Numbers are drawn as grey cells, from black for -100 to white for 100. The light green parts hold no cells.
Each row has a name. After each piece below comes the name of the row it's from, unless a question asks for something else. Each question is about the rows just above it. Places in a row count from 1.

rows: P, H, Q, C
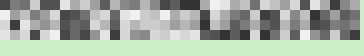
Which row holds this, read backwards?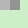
Q
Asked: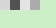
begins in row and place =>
P, 30

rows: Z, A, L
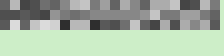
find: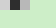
L
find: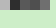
L
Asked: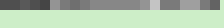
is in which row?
A
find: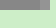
A
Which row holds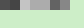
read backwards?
Z
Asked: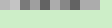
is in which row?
Z

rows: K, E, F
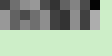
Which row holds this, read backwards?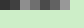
E

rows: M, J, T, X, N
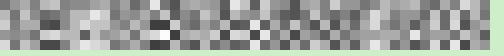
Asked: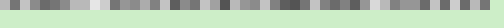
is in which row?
J
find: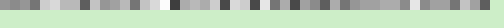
X

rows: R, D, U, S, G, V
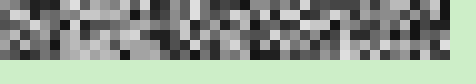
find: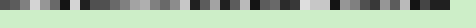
U
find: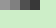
U
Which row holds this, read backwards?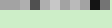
G
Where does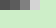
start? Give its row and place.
U, 1
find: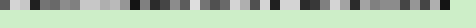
D

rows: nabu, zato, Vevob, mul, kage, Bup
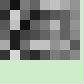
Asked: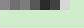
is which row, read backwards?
Bup
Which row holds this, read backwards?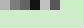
Vevob
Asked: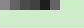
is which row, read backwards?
mul
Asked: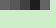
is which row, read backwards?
zato
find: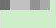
kage

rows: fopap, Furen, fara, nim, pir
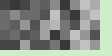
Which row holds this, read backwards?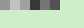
pir
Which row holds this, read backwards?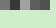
nim
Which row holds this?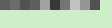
nim
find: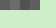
nim
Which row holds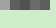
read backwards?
nim
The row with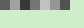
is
nim

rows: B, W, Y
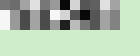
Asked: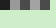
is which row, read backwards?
Y
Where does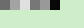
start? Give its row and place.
B, 2
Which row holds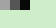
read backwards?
W
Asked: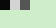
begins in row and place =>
B, 7

